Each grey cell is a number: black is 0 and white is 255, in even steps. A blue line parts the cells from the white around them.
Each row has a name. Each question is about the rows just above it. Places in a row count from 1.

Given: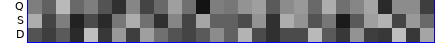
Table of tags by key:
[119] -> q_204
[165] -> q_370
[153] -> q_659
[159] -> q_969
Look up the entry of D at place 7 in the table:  q_659
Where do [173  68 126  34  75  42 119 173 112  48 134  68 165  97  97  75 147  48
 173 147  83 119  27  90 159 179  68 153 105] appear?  S
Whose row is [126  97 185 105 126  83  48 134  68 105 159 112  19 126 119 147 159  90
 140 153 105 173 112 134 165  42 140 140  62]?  Q

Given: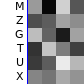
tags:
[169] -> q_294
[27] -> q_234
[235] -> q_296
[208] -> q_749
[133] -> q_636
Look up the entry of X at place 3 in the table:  q_294
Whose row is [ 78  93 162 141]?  Z

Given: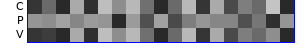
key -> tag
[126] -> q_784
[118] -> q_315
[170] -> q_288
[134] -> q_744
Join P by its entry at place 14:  q_744
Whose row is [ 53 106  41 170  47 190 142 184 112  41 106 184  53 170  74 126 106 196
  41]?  C

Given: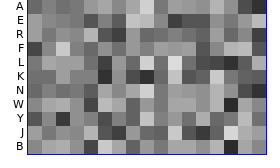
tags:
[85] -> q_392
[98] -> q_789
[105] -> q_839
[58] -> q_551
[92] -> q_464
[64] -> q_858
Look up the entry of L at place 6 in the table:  q_858
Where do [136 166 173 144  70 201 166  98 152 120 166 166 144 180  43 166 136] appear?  B

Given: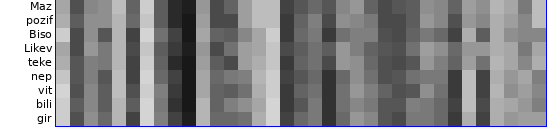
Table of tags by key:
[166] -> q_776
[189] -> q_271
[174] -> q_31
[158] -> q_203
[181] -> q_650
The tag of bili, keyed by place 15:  q_776
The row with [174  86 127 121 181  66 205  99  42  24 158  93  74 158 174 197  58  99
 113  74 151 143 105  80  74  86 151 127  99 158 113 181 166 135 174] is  teke
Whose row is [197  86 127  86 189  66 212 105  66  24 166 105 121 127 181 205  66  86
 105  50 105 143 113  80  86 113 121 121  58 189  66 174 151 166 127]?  nep
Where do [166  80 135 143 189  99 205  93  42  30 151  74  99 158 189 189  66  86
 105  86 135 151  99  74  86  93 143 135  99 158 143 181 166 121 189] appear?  Maz

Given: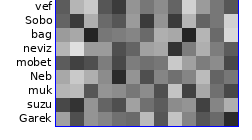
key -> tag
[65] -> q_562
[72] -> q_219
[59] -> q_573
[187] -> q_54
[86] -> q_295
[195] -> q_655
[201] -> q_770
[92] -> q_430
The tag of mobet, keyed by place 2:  q_562
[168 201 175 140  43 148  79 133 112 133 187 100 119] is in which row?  Neb
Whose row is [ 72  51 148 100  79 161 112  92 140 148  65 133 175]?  suzu
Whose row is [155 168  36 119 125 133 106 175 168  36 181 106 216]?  bag
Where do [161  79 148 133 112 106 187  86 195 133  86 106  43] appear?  Garek
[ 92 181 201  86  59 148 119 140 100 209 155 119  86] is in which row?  vef

